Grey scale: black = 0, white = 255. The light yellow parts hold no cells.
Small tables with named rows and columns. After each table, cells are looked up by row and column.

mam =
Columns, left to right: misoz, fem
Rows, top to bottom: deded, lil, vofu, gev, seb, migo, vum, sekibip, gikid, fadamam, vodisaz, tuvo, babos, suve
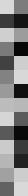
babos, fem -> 205
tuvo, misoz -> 182
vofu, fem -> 156
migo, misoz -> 130
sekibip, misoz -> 188
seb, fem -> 206
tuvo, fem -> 34
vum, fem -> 16
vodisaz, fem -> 59
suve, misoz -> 98
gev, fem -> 7
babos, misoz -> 161
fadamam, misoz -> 89
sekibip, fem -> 184
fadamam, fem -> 10
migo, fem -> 216
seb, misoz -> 65

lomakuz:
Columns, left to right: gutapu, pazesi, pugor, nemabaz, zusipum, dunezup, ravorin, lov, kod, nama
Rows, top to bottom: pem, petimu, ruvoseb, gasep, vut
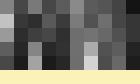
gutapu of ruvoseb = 154
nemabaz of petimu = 89
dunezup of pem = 138
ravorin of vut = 211
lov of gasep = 82
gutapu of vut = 72
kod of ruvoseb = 81
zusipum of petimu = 59
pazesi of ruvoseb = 45
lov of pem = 85
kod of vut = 104
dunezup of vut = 110
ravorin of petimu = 82
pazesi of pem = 71
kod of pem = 68
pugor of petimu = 46
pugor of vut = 163
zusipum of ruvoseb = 48
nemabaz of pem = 71
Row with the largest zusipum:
pem

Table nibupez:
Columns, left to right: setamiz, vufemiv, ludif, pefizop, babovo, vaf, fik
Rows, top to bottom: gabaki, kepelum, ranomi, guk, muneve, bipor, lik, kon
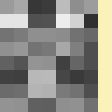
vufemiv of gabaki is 168
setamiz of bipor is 65
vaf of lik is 114
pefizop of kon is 95
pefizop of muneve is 145
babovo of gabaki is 188
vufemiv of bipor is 63
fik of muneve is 79
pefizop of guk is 120
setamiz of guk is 144
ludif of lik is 180
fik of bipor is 66
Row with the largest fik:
gabaki

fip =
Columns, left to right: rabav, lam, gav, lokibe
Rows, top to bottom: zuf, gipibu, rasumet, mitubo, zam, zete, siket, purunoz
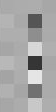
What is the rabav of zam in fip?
184
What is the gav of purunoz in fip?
200
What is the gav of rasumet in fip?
142
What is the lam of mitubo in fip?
171
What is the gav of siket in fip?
113
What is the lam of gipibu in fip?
169
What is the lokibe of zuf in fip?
167
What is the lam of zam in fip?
175
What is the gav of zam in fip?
53
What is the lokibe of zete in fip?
171
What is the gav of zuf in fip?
173
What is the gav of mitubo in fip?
215
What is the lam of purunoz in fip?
172
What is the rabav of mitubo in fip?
166
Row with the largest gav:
zete

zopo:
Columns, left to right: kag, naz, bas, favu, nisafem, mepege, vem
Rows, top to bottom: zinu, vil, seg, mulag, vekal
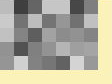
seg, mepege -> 146
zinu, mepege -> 71
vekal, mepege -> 212
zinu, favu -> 198
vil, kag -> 202
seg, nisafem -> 140
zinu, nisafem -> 198
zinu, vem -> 127
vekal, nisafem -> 98
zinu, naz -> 63
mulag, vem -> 164
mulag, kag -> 146
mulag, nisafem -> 181
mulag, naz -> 82
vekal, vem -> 152
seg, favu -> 162
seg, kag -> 193
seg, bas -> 94

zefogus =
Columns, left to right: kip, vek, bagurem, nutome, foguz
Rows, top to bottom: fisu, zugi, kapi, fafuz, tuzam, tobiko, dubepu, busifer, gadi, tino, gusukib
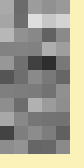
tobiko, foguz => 102
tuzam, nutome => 46
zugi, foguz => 211
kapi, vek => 145
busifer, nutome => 155
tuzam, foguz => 120
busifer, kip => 142
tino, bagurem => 140
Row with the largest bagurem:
zugi

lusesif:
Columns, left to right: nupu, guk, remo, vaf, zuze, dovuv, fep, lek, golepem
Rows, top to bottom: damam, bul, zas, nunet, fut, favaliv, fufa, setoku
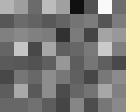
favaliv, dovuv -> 96
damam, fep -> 82
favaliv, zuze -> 119
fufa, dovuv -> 102
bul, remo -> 99
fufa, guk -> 169
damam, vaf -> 188
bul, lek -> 85
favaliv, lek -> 120
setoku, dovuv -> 134
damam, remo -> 107
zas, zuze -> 49
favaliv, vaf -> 141
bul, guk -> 107
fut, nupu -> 90
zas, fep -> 68
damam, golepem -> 108
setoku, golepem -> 137
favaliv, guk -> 118

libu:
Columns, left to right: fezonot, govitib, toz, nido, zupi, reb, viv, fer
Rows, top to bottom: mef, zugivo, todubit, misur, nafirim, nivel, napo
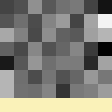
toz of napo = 110
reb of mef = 121
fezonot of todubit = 168
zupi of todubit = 97
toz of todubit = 73
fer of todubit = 181
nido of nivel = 117
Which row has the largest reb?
misur

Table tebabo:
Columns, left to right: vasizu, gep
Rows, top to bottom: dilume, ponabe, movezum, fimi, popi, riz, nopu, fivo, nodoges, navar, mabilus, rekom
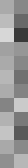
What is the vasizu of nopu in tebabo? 172
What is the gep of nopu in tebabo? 131
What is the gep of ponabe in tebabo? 104
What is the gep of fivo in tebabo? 202
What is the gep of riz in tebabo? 112
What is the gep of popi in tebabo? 135
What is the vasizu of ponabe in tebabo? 188
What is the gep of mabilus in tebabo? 137
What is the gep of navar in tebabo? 89
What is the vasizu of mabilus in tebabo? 169
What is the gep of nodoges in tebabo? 121
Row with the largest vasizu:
movezum

